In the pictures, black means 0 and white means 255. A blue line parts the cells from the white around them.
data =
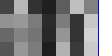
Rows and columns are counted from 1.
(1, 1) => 68
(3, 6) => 51
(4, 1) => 85
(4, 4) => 30
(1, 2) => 183
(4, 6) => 58
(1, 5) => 93
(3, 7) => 210

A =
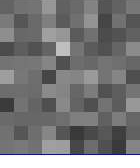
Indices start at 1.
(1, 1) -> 99
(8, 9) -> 92
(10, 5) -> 85
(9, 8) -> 96
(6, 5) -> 136
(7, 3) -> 108
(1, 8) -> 84
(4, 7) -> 91
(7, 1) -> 109
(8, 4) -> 80
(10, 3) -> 110
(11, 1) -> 116
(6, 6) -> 133
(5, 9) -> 111
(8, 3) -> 100
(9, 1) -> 106
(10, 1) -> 113
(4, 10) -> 138
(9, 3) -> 103
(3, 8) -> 76
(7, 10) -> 116
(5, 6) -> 109
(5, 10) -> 102
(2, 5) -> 91
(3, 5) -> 150
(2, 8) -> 69
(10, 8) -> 87
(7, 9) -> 93
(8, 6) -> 99
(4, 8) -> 81
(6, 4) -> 70
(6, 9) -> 133
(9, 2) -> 102
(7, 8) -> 81
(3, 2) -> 104

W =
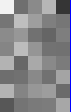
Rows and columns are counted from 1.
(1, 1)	242
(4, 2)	188
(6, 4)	113
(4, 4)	114
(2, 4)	127
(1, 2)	111
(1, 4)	182
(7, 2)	132
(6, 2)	113
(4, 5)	113
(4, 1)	133
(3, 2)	151
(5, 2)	103
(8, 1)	87

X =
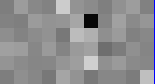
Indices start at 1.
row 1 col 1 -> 126
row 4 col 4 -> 154
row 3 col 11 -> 136
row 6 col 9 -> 135
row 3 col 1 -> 142
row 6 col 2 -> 143
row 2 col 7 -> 7
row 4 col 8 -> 110
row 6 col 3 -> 135
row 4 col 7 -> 161
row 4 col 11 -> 133
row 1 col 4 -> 130
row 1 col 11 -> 129
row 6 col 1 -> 126
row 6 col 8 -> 135
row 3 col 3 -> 140
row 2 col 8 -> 133
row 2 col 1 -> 130
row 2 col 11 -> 150

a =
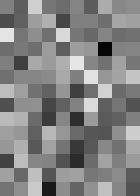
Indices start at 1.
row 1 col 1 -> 128
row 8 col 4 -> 70
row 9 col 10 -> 127
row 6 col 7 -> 225
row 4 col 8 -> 6
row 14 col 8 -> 193
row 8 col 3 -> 144
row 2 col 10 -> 160
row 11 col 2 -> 175
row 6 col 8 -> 150
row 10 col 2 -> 150
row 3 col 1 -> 228
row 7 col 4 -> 98
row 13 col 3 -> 191
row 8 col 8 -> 95
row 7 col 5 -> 149
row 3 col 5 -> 216
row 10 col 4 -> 184
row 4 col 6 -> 157
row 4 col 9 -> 130
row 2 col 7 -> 128
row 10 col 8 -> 84
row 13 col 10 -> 90
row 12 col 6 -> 43
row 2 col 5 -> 69
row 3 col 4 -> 111
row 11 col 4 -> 162
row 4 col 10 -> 132
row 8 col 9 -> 118
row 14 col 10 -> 82
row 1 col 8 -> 171
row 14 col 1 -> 116

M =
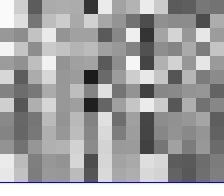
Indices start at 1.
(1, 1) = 250
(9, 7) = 130
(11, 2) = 114
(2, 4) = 189
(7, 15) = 150
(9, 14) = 151
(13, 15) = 111
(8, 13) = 87
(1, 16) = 115
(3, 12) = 164
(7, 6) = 190
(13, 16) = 127
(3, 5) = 148
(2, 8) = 167
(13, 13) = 99
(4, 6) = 180
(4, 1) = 244
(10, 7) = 135
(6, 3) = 172
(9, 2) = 103
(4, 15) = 125
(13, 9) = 168
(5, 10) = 246
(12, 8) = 214
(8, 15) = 114
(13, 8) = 217
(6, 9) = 156
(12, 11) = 222
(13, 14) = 88
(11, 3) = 150
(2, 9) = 148
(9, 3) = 118
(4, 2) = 196
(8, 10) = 197

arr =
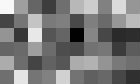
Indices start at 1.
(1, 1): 248
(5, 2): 109
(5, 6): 172
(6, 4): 129
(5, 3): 68
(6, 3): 117
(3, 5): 101
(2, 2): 117
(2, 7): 127
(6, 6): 115
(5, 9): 121
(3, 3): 232
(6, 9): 71
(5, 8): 148
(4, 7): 114
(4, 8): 119
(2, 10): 187
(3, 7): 134

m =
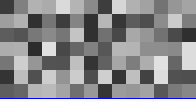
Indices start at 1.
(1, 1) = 59
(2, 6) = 132
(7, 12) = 87
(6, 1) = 52
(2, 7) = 49
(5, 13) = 102
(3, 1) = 93
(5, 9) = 166
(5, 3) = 150
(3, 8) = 113
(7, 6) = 111
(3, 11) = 150
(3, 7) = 49
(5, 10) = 125
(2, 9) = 55
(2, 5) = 61
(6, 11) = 66
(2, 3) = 48
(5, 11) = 174
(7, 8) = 53
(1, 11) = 162
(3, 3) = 120
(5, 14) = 220
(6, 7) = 78
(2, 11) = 78
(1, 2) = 128
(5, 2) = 206
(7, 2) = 102
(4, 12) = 142
